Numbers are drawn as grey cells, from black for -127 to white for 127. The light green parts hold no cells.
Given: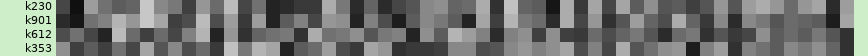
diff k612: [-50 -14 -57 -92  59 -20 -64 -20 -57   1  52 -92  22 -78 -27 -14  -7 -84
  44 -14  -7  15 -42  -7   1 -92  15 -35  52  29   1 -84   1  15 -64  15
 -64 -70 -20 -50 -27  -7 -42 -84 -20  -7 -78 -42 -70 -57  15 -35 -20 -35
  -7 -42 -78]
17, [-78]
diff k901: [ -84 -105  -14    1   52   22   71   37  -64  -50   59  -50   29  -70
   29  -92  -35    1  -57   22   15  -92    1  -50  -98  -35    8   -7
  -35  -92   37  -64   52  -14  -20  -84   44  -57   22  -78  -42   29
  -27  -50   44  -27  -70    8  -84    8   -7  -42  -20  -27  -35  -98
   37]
33, [-7]
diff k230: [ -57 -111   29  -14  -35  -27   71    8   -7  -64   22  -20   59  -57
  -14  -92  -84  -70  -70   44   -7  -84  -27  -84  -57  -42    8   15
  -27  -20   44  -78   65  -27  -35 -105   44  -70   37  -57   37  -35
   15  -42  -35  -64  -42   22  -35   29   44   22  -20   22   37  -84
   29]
48, [-42]
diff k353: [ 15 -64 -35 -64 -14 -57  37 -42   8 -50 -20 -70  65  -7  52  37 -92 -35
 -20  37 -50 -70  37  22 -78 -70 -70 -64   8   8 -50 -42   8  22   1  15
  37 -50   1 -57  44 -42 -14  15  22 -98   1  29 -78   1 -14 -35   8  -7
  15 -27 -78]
19, [29]
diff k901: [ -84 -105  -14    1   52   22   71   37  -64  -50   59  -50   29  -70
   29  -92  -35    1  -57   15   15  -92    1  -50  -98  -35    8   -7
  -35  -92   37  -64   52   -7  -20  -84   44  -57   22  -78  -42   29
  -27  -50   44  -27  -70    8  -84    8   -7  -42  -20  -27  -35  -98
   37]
19, [22]

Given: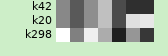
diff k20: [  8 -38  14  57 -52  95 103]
3, [64]
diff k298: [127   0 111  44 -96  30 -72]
5, [22]
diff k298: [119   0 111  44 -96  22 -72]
0, [127]
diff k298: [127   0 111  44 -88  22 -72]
4, [-96]

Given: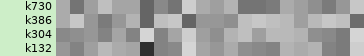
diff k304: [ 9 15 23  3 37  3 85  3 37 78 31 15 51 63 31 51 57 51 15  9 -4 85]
15, [57]
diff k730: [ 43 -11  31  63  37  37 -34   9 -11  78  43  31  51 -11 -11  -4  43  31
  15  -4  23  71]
6, [-26]
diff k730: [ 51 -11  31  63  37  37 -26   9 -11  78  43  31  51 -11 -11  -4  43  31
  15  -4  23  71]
0, [43]
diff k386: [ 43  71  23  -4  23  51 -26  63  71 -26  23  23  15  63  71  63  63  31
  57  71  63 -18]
16, [57]
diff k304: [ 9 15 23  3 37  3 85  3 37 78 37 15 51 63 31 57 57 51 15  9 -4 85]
10, [31]

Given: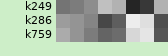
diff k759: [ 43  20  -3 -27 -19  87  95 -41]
6, [101]
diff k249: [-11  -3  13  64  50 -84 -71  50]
5, [-90]

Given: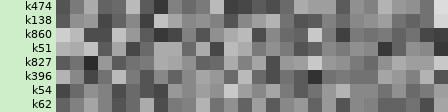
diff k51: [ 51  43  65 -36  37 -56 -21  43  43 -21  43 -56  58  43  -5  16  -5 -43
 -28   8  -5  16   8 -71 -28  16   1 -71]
26, [8]
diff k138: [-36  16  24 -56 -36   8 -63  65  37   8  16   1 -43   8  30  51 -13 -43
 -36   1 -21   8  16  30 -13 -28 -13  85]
4, [-28]
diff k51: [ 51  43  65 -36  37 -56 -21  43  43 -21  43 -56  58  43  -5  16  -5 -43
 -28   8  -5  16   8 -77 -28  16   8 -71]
23, [-71]
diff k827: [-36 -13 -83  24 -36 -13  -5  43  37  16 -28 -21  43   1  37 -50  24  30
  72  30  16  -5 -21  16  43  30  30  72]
19, [24]

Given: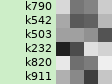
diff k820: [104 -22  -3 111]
1, [-16]
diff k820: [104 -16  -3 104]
3, [111]
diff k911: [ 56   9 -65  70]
0, [48]
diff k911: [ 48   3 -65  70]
1, [9]
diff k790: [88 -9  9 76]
2, [3]

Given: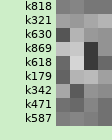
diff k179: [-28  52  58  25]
3, [32]
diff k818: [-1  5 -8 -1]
3, [-8]
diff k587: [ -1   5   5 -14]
2, [-1]
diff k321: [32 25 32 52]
2, [39]

